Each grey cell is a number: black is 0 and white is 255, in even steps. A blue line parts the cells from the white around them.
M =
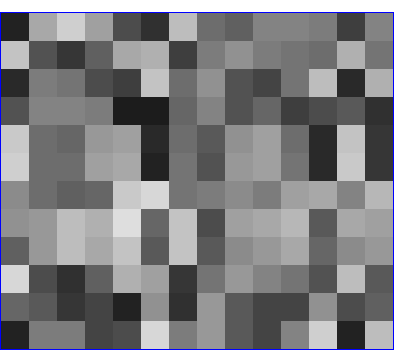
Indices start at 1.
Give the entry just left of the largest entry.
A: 176
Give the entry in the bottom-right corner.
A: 189
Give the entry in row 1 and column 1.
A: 34
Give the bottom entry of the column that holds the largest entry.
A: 76
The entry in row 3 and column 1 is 41
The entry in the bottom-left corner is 34
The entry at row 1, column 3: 207
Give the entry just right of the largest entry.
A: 102
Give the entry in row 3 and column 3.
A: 116
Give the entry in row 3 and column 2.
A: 124
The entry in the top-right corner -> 131
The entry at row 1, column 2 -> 168
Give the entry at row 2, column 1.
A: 195
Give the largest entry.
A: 222

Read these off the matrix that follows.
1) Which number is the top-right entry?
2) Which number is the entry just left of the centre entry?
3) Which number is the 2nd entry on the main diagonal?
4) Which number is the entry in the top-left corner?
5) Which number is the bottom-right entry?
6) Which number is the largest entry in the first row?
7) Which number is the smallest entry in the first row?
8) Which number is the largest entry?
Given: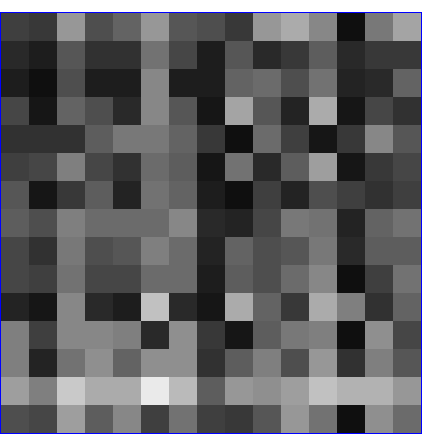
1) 164
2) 135
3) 29
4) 63
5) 107
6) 171
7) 15
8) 234

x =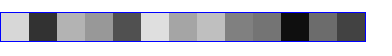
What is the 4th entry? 152
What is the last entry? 66
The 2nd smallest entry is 50
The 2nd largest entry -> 215

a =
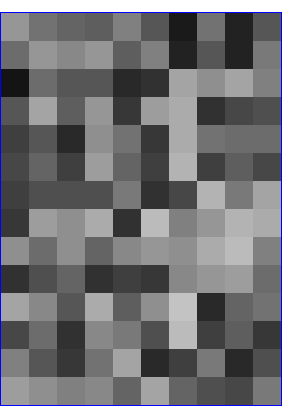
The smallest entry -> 20
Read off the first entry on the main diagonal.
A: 150
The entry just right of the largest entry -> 41
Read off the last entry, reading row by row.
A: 121
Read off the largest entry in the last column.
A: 171
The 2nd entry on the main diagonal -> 150
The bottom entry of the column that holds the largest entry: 100
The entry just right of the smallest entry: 108
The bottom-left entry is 157
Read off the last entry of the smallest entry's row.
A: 128
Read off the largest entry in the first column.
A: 164
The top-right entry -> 86
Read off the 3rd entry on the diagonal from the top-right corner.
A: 143
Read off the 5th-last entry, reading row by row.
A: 164
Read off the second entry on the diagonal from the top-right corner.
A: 34
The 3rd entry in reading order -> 100
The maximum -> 195
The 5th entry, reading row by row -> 128
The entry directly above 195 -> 136
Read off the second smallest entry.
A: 26
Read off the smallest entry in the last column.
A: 55
